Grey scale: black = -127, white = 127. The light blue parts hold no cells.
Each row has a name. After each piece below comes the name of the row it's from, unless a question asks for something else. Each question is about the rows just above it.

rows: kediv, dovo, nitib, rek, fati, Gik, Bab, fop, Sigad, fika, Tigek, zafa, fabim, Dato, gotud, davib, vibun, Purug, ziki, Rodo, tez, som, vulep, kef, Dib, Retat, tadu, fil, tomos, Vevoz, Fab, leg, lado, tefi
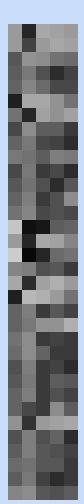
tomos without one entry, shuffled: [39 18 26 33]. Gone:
[-77]
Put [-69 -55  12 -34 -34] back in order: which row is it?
fop

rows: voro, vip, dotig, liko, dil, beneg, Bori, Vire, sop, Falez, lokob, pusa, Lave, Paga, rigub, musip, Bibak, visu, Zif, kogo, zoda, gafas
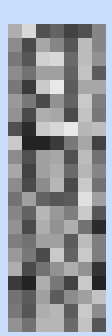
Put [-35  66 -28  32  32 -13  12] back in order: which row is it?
liko
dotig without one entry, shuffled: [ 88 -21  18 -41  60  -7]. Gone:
[80]
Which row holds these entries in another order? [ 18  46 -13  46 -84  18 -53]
rigub
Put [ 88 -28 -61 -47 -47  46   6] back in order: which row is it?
voro
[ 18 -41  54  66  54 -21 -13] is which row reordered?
gafas
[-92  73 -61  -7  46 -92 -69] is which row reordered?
Zif
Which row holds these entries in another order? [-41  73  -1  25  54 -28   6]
Paga

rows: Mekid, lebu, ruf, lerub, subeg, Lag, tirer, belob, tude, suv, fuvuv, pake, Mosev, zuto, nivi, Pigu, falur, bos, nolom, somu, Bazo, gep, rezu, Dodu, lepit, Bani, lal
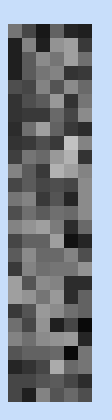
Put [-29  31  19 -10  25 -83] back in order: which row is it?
somu
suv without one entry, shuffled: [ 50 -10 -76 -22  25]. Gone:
[-64]
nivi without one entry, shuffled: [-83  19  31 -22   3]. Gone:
[-4]

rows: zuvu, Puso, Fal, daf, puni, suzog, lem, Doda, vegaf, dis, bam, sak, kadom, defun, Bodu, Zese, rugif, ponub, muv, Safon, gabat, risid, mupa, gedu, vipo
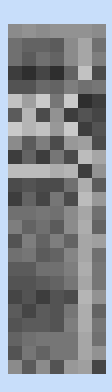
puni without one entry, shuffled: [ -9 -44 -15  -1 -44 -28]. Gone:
[-22]
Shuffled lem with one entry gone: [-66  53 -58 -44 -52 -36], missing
[18]
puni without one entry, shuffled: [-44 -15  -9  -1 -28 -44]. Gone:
[-22]
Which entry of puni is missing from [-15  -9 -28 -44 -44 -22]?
[-1]
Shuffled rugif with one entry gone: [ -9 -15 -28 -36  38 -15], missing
[5]
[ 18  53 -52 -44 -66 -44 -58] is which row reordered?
Safon

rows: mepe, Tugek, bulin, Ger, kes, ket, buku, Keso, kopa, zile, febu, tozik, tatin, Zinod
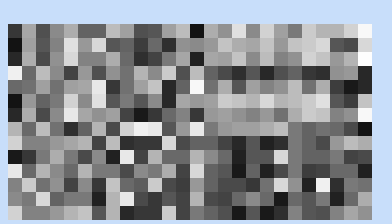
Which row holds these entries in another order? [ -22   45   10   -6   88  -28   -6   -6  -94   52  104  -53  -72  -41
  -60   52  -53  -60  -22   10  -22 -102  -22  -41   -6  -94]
tatin
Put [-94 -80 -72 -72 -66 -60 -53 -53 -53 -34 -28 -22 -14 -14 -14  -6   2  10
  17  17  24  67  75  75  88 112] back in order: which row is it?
tozik
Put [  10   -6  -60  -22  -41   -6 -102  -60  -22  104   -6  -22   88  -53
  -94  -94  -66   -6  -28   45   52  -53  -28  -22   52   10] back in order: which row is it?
febu
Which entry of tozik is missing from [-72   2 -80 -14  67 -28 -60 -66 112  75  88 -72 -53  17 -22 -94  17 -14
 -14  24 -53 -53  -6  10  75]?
[-34]
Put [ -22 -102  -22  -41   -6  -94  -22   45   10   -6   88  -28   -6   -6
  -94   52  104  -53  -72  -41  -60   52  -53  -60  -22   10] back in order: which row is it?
tatin

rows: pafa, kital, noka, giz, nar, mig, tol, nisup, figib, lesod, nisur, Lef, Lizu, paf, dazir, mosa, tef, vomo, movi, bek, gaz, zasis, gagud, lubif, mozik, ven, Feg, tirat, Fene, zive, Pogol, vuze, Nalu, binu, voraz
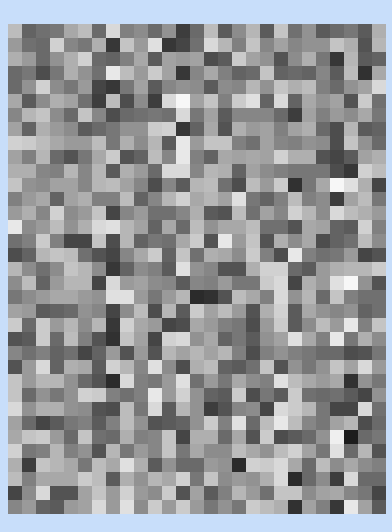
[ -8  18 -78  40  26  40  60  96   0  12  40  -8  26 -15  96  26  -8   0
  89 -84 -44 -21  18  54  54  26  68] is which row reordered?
ven
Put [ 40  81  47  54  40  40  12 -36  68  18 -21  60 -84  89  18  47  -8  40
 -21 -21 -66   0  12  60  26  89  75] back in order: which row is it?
Nalu
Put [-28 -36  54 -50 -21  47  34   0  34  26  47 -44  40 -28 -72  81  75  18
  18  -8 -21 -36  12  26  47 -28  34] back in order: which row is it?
nisup
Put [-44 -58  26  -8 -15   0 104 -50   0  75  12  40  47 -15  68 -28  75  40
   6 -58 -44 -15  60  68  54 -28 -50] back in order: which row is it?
tef

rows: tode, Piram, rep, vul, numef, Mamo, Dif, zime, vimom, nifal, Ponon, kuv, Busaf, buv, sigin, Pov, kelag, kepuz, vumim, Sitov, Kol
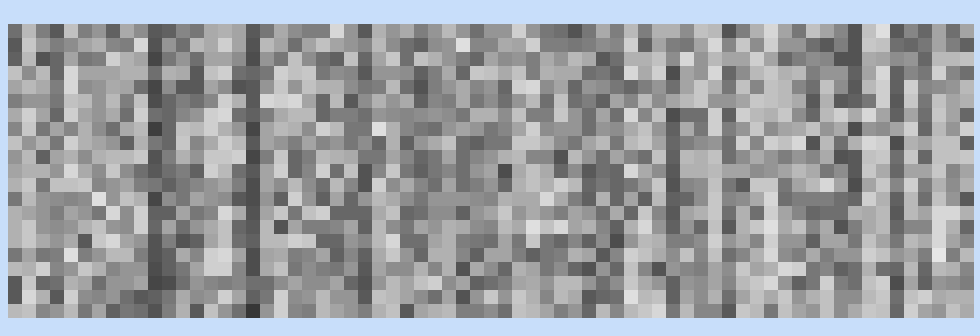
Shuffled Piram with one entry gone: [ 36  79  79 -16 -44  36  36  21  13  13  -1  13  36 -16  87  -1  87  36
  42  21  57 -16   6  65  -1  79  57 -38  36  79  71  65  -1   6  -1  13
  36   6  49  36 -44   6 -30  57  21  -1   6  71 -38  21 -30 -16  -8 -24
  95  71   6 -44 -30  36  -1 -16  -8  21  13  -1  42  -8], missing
[28]
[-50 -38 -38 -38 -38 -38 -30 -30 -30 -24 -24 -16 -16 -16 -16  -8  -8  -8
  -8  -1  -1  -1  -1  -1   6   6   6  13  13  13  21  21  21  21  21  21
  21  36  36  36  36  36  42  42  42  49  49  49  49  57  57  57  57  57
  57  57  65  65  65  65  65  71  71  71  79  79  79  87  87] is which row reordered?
Mamo

